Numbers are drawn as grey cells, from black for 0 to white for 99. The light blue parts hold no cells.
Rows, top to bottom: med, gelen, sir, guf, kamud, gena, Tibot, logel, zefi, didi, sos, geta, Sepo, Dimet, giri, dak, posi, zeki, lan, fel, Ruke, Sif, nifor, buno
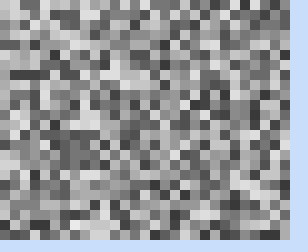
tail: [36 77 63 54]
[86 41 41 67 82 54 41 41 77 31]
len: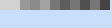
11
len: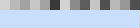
14
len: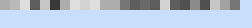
24

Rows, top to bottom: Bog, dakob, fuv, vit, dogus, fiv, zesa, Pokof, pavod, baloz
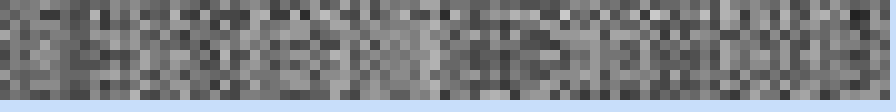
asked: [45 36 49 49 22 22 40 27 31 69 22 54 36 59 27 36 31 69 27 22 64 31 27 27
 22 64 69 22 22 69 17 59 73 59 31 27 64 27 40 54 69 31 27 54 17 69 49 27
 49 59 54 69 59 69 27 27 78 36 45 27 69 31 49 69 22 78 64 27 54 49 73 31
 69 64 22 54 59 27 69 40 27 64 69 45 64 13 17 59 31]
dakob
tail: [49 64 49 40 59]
[49 45 27 31 59 31 54 59 49 27 45 31 45 59 36 45 64 36 59 36 54 49 54 45
 64 69 40 40 45 27 31 40 27 45 36 31 40 36 31 54 45 59 45 54 31 40 59 40
 36 36 40 31 49 31 64 49 40 54 54 36 59 31 40 59 36 54 45 36 36 54 40]

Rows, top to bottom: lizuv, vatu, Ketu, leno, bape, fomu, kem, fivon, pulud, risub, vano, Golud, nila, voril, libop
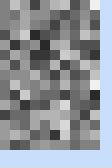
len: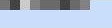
9
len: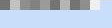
10
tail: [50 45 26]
[50 36 60 31]
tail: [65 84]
[41 36 31]
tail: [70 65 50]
[26 75]

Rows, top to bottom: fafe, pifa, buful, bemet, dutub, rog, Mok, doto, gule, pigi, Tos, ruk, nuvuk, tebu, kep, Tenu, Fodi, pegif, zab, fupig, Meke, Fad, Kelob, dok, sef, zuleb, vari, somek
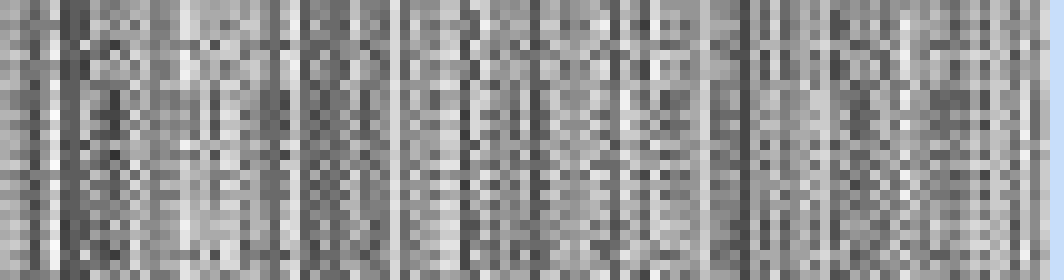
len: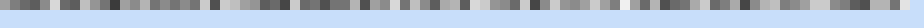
91
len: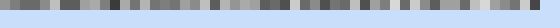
54

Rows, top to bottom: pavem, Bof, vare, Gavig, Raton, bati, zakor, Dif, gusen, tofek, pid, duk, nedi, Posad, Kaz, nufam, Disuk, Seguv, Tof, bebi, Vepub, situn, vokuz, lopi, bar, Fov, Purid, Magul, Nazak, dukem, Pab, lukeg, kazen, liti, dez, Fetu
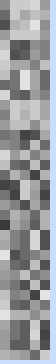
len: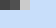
3
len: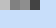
4
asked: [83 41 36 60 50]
tofek

